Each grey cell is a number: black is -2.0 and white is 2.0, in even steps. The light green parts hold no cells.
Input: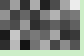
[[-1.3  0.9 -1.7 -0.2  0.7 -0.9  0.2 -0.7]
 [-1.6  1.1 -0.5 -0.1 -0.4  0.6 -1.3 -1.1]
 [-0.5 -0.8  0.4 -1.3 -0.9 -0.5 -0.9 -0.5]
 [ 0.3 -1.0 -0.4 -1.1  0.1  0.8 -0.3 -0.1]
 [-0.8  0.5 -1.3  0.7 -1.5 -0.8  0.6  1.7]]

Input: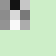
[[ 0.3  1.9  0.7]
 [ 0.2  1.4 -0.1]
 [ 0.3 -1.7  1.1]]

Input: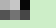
[[-0.7 -0.2 -0.9]
 [ 0.8  1.1 -1.9]]

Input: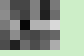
[[-0.8 -1.5 -0.3 -0.8 -0.4  0.7]
 [-0.7  0.2 -0.8 -0.9 -0.6 -0.4]
 [-0.1  0.6 -1.9  0.8  0.8  1.4]
 [ 0.2 -0.6 -1.0  0.0 -1.5 -0.3]
 [ 0.1 -0.9 -0.9  0.0 -1.4 -0.1]]

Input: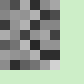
[[ 0.2 -1.3 -0.5 -0.2  0.5  1.3]
 [ 0.5  0.3  0.2  0.8 -1.3 -1.3]
 [-0.6 -0.2  0.9 -1.4  0.3  0.3]
 [ 0.7  0.2 -1.0  0.3  0.6 -1.0]
 [-1.1  0.3  0.8 -1.2  0.1  0.1]
 [ 0.1  0.4  0.3  0.8 -1.2 -0.8]
 [-0.1 -0.8  0.7 -1.3  0.2  0.6]]

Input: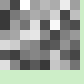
[[ 1.5  0.1 -1.0 -0.6 -1.1  1.1  0.7 -0.2]
 [-0.7 -1.0 -0.1  0.1 -0.1  1.2 -0.5 -0.9]
 [ 1.4  1.2  0.3  0.1 -0.8 -0.6  0.3 -0.4]
 [ 0.4  0.6  1.5  1.6  0.2 -0.9  0.0  0.4]
 [-1.1  0.5 -0.2  1.5 -0.8  1.9 -0.5 -0.8]
 [-1.1 -0.1  0.3  0.7  0.5  1.3 -0.9  1.0]
 [ 0.4 -0.9  2.0  0.5  0.9  0.7  1.7  0.5]]
